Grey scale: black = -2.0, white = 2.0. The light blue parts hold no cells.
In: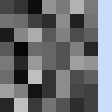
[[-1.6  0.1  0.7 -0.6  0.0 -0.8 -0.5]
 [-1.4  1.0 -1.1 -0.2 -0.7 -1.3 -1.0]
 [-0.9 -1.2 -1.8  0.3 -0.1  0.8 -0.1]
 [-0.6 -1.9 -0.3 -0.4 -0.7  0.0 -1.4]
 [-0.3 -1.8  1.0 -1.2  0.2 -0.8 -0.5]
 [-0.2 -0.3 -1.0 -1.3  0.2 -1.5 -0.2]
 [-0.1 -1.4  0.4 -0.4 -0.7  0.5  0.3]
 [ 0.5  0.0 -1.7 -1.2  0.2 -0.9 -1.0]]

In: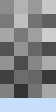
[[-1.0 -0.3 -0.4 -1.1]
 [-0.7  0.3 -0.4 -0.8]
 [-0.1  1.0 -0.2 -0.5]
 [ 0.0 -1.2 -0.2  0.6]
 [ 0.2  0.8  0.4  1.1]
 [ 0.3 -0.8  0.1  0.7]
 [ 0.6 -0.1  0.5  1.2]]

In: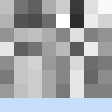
[[-0.1  1.1  1.2  0.6  0.1  1.6 -0.4  0.2]
 [ 0.2  1.1  1.3  0.4  0.1  1.4 -0.3 -0.1]
 [ 0.3  0.9  1.0  0.7  0.1  1.5  0.0  0.3]
 [ 0.4  1.0  1.2  0.6 -0.1  1.6  0.0  0.0]
 [ 0.8 -0.7 -0.8 -0.3  2.0 -1.3  1.7  1.3]
 [ 1.0 -0.2 -0.5  0.7  1.2 -1.1  1.5  1.9]
 [ 1.6 -0.5 -0.2  0.5  0.9 -0.6  1.7  0.5]]

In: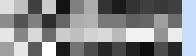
[[ 0.2 -0.7  0.0 -1.3 -0.4  0.7  0.8 -0.1 -0.1 -0.5 -0.4  0.5 -0.3]
 [ 0.5  1.6 -0.6  2.0 -1.6 -0.2 -0.8 -1.4 -0.9 -1.5 -1.8 -0.8 -1.4]
 [ 1.5  1.0 -1.0  1.2 -1.7  0.0  0.7 -1.2 -1.6 -1.2 -1.0 -1.1 -1.0]
 [ 1.6  0.1  1.4 -0.3  1.2  1.0  1.3  1.4  0.9  1.8  1.8  0.3  1.7]]

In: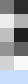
[[-0.1 -1.3]
 [ 0.3 -0.5]
 [ 1.0 -1.5]
 [ 1.3  1.9]
 [ 1.7  0.8]]

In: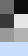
[[-1.1  1.6]
 [-0.3 -1.8]
 [ 0.4  0.8]]

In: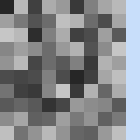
[[-1.4  0.9 -1.0  0.7  0.4 -1.1  0.0  0.6  0.9]
 [-0.8 -0.9 -0.8  0.0 -0.8 -1.4 -1.0  0.6  1.0]
 [-0.6 -0.4 -0.6 -1.2 -0.9  0.4  0.2  0.1 -0.6]
 [-0.2 -1.0 -1.1  0.1  1.1 -1.1  0.8 -0.4  0.7]
 [ 0.1  0.5  0.2 -0.3  0.4  0.8 -0.7  0.2  1.1]
 [ 0.2  0.6 -0.5 -0.4  0.5 -0.1  0.3 -0.5 -0.1]
 [ 0.3  0.9 -0.9 -0.3 -0.6  0.0 -1.1  0.8  0.5]
 [ 0.5 -0.1 -0.7 -0.3  1.0  0.8 -0.3 -0.8  0.6]
 [ 1.0 -0.2  0.3  0.9  0.3 -0.4 -0.5  0.4  1.0]
 [ 1.1  0.9 -1.3  0.0  0.7 -1.0 -0.8  0.5 -0.6]]
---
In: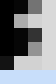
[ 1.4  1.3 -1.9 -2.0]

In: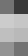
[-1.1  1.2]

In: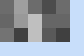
[-0.3 -0.4  1.0]

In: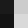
[ 1.2 -1.7]

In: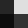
[ 1.5 -1.8]

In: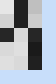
[ 1.0 -1.5 -1.4]

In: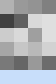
[0.0 1.4 1.4 0.6]

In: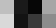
[ 0.6 -1.1]
